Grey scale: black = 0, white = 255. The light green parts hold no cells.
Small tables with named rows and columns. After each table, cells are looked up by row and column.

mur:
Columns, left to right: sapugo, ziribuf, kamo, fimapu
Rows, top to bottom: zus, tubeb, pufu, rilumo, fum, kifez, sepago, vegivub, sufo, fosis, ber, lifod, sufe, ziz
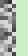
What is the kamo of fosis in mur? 215
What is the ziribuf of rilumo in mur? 203
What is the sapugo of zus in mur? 111
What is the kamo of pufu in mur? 82
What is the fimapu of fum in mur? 132
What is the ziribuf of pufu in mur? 138
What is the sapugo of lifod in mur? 188
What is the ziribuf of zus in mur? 80
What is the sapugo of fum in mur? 96
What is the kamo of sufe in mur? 72
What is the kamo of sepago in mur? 215
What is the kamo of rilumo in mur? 217
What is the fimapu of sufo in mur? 220
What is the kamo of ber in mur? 214
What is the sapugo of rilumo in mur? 157
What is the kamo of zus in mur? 47
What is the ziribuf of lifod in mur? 173

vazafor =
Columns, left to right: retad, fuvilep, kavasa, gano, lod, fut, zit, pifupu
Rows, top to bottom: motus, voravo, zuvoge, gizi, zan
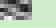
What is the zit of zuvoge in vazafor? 26
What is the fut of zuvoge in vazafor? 57
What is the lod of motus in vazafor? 86
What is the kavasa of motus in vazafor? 48
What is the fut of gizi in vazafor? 187
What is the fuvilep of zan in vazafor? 222
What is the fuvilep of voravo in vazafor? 150
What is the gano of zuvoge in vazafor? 181
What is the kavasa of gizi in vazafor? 90
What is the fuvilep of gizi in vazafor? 116
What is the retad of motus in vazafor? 120
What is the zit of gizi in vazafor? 162
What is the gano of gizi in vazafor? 130
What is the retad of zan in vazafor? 124
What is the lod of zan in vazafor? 95
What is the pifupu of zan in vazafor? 178
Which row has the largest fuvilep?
zan

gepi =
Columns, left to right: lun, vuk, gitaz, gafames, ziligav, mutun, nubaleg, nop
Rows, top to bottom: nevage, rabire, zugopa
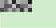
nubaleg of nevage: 162
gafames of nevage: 39
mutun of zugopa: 58
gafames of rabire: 194
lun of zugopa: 76
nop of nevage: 27
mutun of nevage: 161
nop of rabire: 176
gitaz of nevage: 187
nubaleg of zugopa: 174
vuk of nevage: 120
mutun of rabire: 108
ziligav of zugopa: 164
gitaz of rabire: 93

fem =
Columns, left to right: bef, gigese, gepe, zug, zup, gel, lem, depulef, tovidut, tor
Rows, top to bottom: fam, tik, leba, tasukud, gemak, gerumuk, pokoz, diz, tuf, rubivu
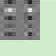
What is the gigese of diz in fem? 130
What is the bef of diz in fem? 122
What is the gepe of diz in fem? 133
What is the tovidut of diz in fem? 127
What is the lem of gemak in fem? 106
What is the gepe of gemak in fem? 50
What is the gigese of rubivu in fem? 121
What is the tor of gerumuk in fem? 118
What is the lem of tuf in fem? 148
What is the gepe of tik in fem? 117
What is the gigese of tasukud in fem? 138
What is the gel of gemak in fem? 125
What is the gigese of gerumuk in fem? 126
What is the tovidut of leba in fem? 142

